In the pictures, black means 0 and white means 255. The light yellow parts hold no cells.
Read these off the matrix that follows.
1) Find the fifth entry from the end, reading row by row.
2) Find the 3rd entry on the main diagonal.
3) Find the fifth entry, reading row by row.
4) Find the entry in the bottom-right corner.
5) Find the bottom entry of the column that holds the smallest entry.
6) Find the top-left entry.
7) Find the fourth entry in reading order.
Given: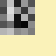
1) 180
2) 17
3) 83
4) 124
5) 151
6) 96
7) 151

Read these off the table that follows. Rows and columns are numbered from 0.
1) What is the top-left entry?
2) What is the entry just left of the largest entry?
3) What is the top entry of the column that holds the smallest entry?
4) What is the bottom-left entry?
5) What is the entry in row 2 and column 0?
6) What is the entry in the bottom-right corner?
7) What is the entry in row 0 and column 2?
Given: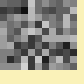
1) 111
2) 141
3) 73
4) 141
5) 85
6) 97
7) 97

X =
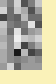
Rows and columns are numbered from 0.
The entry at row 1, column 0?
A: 210
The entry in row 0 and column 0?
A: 170
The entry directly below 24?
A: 126
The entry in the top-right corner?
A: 198
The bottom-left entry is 154
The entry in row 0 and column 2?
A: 210
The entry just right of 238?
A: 198
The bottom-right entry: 154
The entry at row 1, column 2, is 198
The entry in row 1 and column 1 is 110
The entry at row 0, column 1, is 126
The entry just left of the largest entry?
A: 139

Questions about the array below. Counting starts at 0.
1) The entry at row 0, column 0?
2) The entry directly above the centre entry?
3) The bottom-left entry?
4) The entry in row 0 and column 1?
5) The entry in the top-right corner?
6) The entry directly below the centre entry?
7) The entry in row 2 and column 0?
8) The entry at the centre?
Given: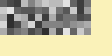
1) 100
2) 100
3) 172
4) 74
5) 115
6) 131
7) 172
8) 61
